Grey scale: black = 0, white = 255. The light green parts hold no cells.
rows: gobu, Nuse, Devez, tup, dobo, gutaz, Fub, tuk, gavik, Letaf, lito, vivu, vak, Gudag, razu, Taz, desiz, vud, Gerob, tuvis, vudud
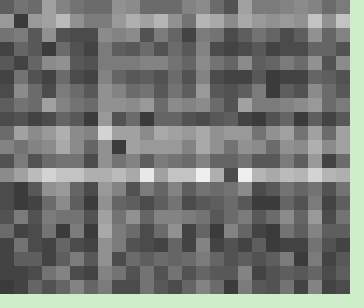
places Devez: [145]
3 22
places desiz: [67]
1 13 18
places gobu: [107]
2 6 7 10 11 12 15 23
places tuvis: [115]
3 8 10 12
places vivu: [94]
10 21
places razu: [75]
0 10 13

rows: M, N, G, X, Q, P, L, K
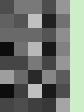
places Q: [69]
0 1 3
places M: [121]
1 2
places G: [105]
0 1 2
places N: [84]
1

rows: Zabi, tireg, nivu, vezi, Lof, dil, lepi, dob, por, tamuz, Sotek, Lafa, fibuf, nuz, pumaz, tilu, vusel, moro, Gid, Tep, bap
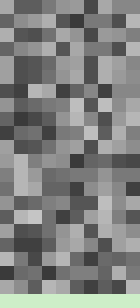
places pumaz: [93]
1
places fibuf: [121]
5 6 8 9
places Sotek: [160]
0 5 8
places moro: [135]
6
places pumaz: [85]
5 6
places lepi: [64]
1 4 7
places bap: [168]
0 4

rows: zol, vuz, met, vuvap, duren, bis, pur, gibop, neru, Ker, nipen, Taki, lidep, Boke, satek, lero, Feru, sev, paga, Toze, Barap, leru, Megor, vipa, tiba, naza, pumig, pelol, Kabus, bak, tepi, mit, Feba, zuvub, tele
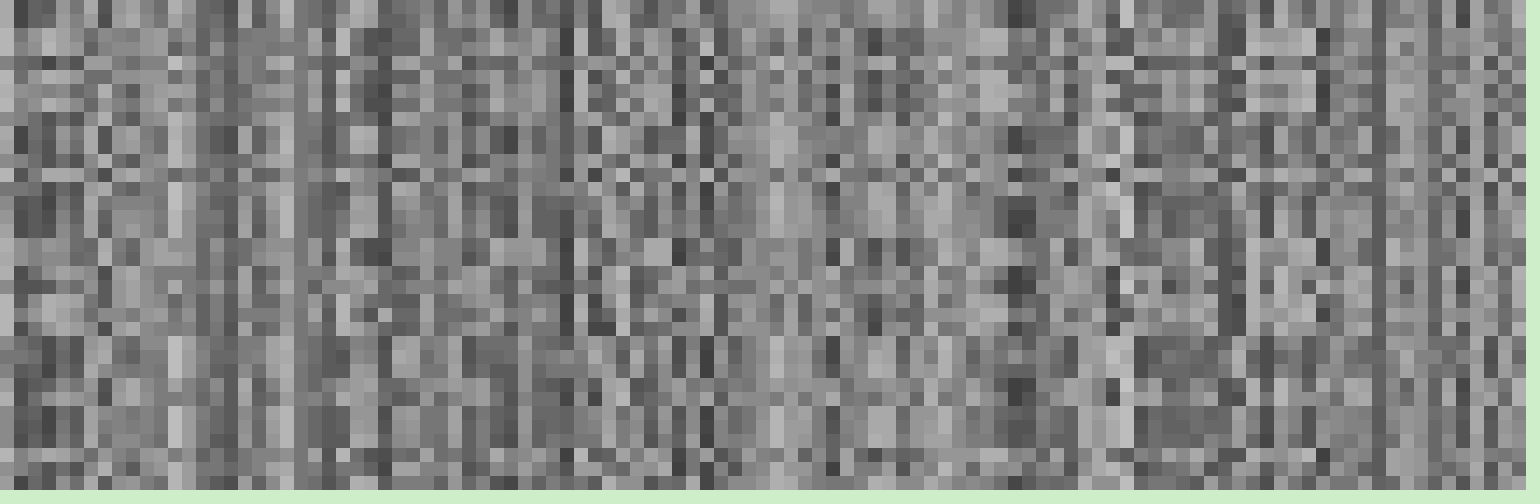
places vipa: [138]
6 10 26 48 49 60 63 71 78 82 85
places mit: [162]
26 66 67 100

